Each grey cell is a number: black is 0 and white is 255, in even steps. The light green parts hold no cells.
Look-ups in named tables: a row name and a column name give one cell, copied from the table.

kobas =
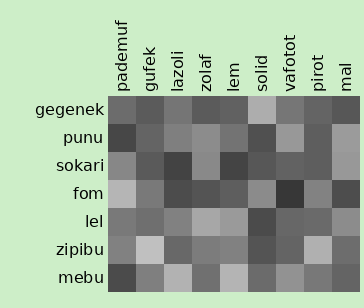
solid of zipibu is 84
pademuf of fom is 181
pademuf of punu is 71
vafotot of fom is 55
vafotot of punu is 152
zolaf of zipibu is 124
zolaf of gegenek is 91
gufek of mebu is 127
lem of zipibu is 129
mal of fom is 77
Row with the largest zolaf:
lel

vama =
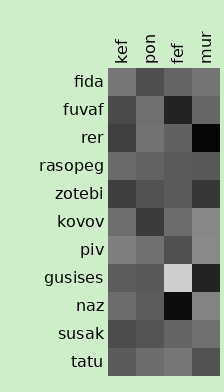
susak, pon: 84
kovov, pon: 59
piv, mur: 137
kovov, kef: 110
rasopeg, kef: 106
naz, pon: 93
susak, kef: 76
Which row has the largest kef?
piv

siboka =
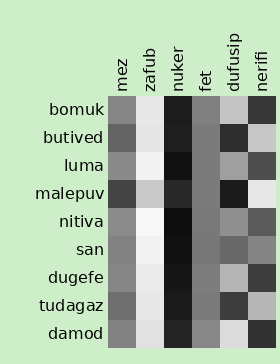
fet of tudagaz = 122
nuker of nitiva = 13
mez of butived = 99
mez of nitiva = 139
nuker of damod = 36
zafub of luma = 242
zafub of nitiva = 248
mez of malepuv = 68
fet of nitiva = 120
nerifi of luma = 78
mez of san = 130

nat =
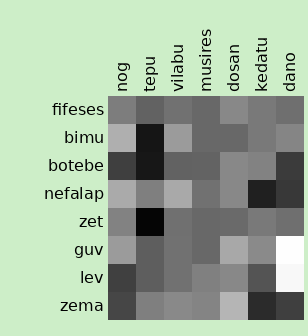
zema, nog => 70
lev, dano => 248
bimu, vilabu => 155
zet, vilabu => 112
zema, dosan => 181
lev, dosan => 136
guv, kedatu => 138
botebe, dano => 59
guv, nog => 155

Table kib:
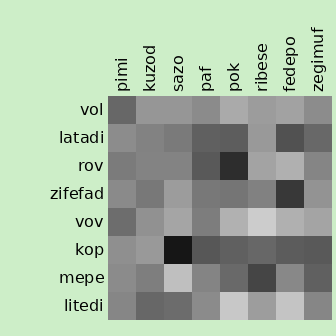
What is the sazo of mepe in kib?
191
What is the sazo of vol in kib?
150
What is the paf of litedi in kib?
139
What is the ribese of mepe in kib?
69
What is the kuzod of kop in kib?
153
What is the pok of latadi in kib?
93
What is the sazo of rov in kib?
131
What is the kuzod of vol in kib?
150
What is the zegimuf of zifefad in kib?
147
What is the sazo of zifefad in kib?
156

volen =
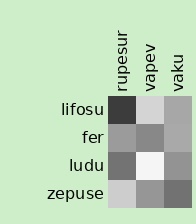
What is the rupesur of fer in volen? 155
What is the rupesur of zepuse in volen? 205
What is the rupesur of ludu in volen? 115
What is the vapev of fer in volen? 136
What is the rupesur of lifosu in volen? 60
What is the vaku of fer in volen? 169
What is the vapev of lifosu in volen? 212
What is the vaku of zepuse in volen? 114
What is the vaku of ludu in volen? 147
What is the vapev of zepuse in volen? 150
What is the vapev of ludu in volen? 245
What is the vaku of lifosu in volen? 167
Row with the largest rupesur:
zepuse

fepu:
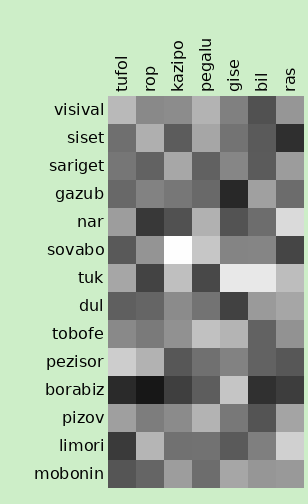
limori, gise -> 90
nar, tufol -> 157
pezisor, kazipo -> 87
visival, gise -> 128
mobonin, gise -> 166
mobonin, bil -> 150
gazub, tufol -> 104
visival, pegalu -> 179
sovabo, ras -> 69
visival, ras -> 150
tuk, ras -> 189
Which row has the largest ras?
nar

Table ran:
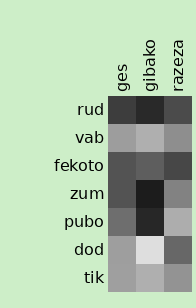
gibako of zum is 28
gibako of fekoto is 94
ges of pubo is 110
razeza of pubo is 173
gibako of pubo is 39
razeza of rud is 75
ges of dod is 158
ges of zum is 83
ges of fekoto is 83
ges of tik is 159
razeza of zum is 130
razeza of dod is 103
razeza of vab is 142
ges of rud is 61
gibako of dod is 222
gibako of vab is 175
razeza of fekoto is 71
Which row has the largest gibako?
dod

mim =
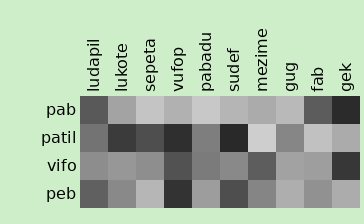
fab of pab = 92
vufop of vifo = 82
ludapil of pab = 89
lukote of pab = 163
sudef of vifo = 137
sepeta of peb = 182
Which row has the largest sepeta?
pab

